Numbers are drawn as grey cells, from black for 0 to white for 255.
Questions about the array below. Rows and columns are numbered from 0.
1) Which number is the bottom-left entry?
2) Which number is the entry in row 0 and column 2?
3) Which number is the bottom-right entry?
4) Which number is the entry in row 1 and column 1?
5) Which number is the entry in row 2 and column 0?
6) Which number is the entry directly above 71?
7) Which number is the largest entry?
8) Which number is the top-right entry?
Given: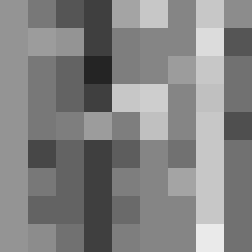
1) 148
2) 85
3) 113
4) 156
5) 148
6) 120
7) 234
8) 140

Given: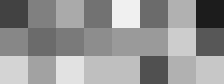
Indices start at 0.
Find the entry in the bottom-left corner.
212
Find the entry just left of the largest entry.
114
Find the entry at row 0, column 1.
128
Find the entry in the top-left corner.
66
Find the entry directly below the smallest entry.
87
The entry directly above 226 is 122
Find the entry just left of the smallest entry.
177

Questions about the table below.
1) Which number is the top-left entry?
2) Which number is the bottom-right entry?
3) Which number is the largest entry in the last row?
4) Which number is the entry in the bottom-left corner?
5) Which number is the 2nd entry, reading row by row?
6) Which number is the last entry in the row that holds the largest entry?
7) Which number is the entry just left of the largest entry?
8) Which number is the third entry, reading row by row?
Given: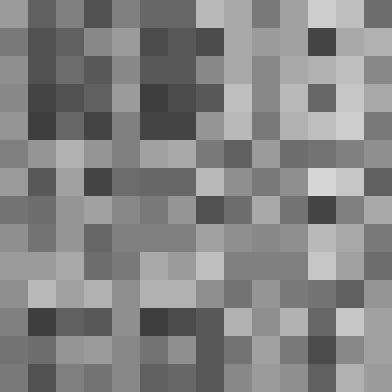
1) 155
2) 155
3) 177
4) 121
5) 96
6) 96
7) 143
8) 128

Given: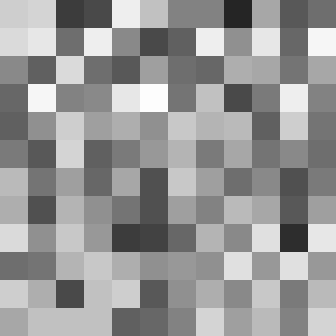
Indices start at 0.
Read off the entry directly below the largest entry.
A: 144
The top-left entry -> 206
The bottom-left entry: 167
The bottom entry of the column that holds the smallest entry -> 159
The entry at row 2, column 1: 96
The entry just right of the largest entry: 116
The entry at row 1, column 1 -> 231
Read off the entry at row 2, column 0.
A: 137
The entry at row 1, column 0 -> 218
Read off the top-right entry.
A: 110
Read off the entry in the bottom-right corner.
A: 212
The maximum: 253
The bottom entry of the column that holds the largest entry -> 103
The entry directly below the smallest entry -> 144
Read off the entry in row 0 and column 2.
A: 60
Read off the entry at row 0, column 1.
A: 212
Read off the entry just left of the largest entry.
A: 231

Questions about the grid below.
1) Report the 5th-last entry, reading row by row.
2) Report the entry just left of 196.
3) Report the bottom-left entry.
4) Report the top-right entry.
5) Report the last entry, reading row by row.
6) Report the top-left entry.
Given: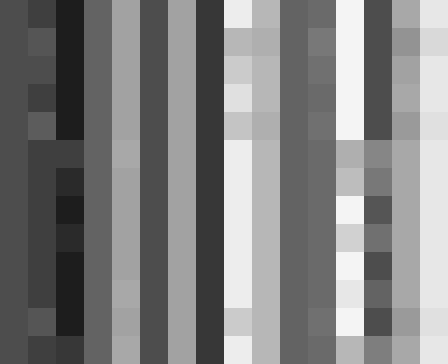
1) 106
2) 55
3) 77
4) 231
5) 231
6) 77
